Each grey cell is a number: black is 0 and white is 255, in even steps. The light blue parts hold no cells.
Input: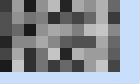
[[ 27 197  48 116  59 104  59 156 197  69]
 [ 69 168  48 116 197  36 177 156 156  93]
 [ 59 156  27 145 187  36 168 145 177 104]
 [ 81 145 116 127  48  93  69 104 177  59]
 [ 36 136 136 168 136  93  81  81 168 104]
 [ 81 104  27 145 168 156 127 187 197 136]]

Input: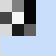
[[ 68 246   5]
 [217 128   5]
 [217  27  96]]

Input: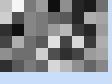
[[194 245 122 155  15 143  38  27 111]
 [ 68 174 111  89 225  68 215  59 174]
 [143 111 111 206  79  47  68 155 165]
 [ 47  89 122 101 215 184 143 101 134]
 [206  79 134 122 101  89  38 174 165]
 [ 47  15 134 122 155 184  59  38 155]]

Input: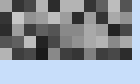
[[ 53 198 146 157 189 157  44 157  53 169 146]
 [ 44 157  62  96  84 137 137 169 157  35  72]
 [ 84  96 189  35  72 128 146 169 180 137 169]
 [180  62  72  26 137  62  53 128  62  72  44]
 [169  53  72 180  44 180 180  53  96 189  84]]

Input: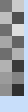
[[110 222]
 [119 202]
 [110 178]
 [155 131]
 [167  99]
 [190  79]
 [178  58]
 [143  47]]

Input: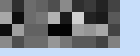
[[ 14 159  98  98   3   3 159 150 168  67]
 [138  78 108 108 150 118  89  89  67 129]
 [118  47 108  98  78 138  47  58  35  67]
 [168  14 108 118 178  26 208  35  26  89]]

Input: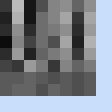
[[ 55 186  22  79 132 142 100 142]
 [ 33 177  22 110 132 165  55 165]
 [ 44 154  33 100 122 142  55 154]
 [ 44 142  44 110 122 142  44 154]
 [ 12 132  67 110  79 165  33 177]
 [ 90 100 100  79 100  90  79  90]
 [ 90  90 100  90  79  90  79  90]
 [ 67  55 154 122  55 132 100 122]]

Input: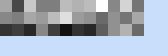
[[135 126 167 155 188 223 155 145 106 145 117 167]
 [167  72 200 126 126 188 178 188 254 135 212 117]
 [ 51  62  40 135  62  17  51  40  94 145 178 106]]
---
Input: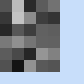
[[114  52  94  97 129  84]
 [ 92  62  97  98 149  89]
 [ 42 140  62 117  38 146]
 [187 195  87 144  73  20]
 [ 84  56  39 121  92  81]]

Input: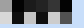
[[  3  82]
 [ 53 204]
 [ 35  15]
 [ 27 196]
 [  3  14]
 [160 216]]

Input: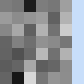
[[159 179 204 119 178 140 141]
 [119  97 114 138 113 102 148]
 [125 157 178 145 185  94 118]
 [ 28 148  96 111 105 168 215]
 [119 140 168 129  81 101  23]
 [125 155 135 100  99  92 100]]

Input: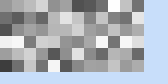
[[114 229 174 222 106 172]
 [194 114 153 247 172 155]
 [254 130 194 116 182 196]
 [112 196 148 247 106 160]
 [ 88 132 159 168 139 162]
 [ 81 197 209 136 226 137]
 [161 227 183 148 143  88]
 [145 185 182 203  87 245]
 [213 103 149 208 152 116]
 [188 137 163 124 210 199]
 [171  92 143 247 188 112]
 [153 111  81 241 158  61]]

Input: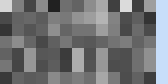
[[158  52  75 117 144 144  62]
 [ 63  95 107  99 111 112  98]
 [219  77  72 125  78  79  77]
 [ 64 131 127 115  82  77 121]
 [169 180 158 100 153 151 167]
 [141 158 116  88  80  83 111]
 [ 99 147 116  92 172 173 125]
 [111 121 101 119  59  62 113]
 [ 33 127 143  96  89  93 138]
 [139  92  98  72  87  78  95]
 [ 69 104  85 102 151 151  91]
 [127  99 101 141  71  69 100]
 [214  74  53 115  98 118  57]]

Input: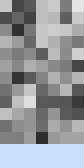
[[228 202 171 120 207  69 180  87  58  81 185 164]
 [125  95 199 143 140 123 144 182  85  90 145 164]
 [203 184 205 175 188 136 176 135  87 149 171 152]
 [190 190 200 200  95 159 131 104  90 104 108  45]
 [ 87  67 118 103 140 174  91 198 224 148 147 157]
 [ 69 100  49 156 122 135  51 152 192 167 142 127]
 [197  76 138 180 142 160 140 113  96 191 113 128]]
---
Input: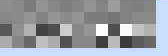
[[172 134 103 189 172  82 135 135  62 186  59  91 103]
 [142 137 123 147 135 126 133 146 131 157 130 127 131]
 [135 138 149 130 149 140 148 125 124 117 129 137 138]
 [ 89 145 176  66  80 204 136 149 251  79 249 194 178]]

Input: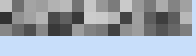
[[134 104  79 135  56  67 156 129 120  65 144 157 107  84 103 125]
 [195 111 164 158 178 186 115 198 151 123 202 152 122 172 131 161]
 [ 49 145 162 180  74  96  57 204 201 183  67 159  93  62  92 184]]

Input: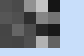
[[ 70  68  79 178  98]
 [ 80  74 146 195  21]
 [ 86  80  47 133 115]
 [ 69 101  76  38  24]]

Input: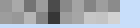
[[157 152 181 131  54 157 166 198 195 210]
 [150 169 115 156  75 137 164 132 158 139]]

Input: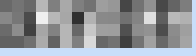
[[ 97  97 112 171  98 182 127 216 103 114  62 115 161 104 136 164]
 [105 116 105 183 127 169 127 114 158 151  70 114 145  72 100 125]
 [136 119  75 239 183 167  48 178 137 136 113 132 223  94 185 177]
 [107 141  65 166 130 182 103 199 159 158  80 141 146  77 140 159]]

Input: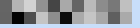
[[100   2  78 196 142  12 170 197 167  95 170]
 [101 180 210 145  69 169 100 186 140 120 192]]

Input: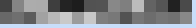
[[104 111  92 162 184 201 155 199 126 120  82 118 109 117 113 136]
 [ 66 133 172 171  62  35  29  82  83 136 127 188  99  85  33  74]]
